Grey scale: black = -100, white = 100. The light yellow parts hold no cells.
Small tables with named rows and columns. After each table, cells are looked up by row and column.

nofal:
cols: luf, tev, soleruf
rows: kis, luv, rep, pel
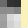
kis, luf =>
-17
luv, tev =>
11
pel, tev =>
62
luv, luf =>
10
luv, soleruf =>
2
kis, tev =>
-61

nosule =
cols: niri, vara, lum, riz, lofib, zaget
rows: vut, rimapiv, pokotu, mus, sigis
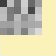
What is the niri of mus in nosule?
26
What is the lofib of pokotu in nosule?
36
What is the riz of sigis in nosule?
1
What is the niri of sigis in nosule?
12
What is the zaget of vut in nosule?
22
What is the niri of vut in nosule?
-52
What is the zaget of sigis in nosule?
70
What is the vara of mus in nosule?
25
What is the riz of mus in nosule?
29
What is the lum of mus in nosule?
39
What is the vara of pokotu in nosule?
-2
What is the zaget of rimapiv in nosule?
51
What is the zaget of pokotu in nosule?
61

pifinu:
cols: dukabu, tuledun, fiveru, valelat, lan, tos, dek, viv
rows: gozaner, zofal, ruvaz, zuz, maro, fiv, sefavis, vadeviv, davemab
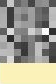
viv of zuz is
52
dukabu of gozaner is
-33
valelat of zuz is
22
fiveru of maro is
4
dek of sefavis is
26
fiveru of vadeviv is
8
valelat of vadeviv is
-56
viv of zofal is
48

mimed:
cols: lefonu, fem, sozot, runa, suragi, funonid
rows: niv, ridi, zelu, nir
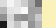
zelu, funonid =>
58
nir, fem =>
73
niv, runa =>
61
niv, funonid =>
-12
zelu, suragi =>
27
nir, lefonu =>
-80
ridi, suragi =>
25
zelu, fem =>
68
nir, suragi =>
16
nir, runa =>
81
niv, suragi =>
31
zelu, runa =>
12

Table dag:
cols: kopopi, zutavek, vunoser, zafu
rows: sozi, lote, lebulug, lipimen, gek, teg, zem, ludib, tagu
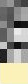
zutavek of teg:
13
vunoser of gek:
82
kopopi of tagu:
-73
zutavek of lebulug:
-36
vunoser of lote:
9
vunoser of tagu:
68
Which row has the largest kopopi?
zem

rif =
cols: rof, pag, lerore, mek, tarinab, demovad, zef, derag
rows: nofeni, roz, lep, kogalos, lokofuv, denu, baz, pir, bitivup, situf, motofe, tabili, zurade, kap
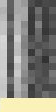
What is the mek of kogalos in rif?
9
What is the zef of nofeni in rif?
-43
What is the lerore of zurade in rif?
41
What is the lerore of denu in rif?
60
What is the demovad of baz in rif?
-37
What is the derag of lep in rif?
-40
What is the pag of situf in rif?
-43
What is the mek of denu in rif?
5

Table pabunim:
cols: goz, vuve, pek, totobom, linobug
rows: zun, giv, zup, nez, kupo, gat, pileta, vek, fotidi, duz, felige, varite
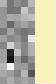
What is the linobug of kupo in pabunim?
1
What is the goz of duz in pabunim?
43
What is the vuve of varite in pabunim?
35
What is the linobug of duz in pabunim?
-5
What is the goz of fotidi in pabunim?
27
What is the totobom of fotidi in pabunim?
-16
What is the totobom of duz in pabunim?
21
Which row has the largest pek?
vek

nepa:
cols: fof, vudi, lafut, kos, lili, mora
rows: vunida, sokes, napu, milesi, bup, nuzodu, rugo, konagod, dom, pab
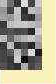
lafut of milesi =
56
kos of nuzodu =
42
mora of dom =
-38
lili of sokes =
48
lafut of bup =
-45
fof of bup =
-41
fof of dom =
-45
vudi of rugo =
47
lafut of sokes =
57
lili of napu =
-60
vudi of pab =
-53
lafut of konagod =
48
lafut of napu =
49
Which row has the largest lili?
konagod

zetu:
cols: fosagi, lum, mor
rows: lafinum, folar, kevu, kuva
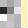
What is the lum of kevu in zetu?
51
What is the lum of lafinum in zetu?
32
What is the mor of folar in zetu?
80
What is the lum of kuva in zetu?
56
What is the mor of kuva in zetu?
42
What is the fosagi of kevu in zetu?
95
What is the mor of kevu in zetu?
41
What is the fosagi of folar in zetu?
-68
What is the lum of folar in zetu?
3
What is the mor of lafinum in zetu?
49
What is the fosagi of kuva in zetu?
48

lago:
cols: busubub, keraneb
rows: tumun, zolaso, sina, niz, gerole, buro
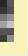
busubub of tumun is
-69
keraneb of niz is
53
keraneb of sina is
15
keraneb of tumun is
-29
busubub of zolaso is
-58
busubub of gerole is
-34
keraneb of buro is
9
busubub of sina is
-7
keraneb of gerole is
-36
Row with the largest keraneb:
niz

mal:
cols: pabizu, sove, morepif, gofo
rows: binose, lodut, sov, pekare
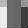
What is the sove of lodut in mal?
-17
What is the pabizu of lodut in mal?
84
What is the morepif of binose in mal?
-20
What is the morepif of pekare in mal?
-20
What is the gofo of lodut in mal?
-51
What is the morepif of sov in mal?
-20
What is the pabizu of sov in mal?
84
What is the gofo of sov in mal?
-51
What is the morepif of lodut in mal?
-20

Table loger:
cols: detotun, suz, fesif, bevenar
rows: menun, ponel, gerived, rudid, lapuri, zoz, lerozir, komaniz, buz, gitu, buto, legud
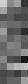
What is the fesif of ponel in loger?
-27
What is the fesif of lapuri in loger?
-35
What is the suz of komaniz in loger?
-10
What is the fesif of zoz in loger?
-8
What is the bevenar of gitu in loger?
48
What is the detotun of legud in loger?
-37
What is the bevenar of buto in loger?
-26
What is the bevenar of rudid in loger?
-28
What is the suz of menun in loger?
7
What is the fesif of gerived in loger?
-44
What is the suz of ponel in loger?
-22
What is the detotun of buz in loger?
7
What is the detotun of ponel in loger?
27
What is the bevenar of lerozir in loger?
-30
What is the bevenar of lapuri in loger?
-65
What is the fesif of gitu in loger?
43
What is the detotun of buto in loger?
-45
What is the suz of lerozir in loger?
3
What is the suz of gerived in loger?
-29
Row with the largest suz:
gitu

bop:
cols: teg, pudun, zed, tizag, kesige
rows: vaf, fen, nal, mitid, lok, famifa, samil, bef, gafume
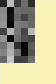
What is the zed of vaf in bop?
-53
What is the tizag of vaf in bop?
-15
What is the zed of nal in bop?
-19
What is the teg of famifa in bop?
15
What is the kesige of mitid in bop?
-18
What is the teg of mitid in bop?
15
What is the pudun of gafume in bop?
52
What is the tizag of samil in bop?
-98
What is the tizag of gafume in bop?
-48
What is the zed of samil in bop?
-63
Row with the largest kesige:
lok

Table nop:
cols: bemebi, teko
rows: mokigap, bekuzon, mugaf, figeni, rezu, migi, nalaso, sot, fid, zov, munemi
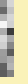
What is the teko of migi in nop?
33
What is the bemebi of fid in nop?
21
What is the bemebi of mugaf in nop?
42
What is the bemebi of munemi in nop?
-28
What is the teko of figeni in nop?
63
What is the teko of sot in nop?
-28
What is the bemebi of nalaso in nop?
62
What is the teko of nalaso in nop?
6
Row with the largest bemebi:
figeni

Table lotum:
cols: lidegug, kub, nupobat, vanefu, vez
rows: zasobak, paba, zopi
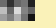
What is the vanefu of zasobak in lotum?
-8
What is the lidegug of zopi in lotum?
23
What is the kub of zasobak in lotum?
-62
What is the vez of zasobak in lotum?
-74
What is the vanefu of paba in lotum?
3
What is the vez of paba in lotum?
-24
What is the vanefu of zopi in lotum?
-10
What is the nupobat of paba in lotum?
71
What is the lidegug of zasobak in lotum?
-15
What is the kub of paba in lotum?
-19
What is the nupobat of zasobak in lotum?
-20
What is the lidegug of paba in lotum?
49
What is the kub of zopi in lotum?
-1
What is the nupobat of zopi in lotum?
37
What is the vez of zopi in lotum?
-84

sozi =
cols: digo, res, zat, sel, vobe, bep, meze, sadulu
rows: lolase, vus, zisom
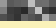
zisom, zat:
-60
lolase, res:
-30
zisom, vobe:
-33
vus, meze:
-51
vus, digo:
-2
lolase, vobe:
49
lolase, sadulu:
-31
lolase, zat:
-25
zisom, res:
-50
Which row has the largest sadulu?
zisom

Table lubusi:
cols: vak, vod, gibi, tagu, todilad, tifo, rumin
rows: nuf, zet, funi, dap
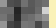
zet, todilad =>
-32
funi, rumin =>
15
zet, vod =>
-16
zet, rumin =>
64
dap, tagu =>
-7
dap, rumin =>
-11
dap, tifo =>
-44
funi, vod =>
-25
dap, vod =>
-46
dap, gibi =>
-56
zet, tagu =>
-31
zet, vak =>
-15
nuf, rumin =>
-13
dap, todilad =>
-10
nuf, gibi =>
-43
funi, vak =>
-9
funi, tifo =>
-1
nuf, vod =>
-38

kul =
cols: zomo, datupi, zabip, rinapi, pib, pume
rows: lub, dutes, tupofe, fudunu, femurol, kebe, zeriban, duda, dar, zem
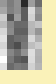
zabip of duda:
-13
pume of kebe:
37
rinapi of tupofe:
-28
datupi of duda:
5
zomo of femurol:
68
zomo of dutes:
31
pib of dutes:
71
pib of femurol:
43
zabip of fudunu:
-18
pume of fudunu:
54
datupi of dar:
-6
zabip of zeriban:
-39
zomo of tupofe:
61
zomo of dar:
99
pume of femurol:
17
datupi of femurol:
9
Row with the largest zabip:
tupofe

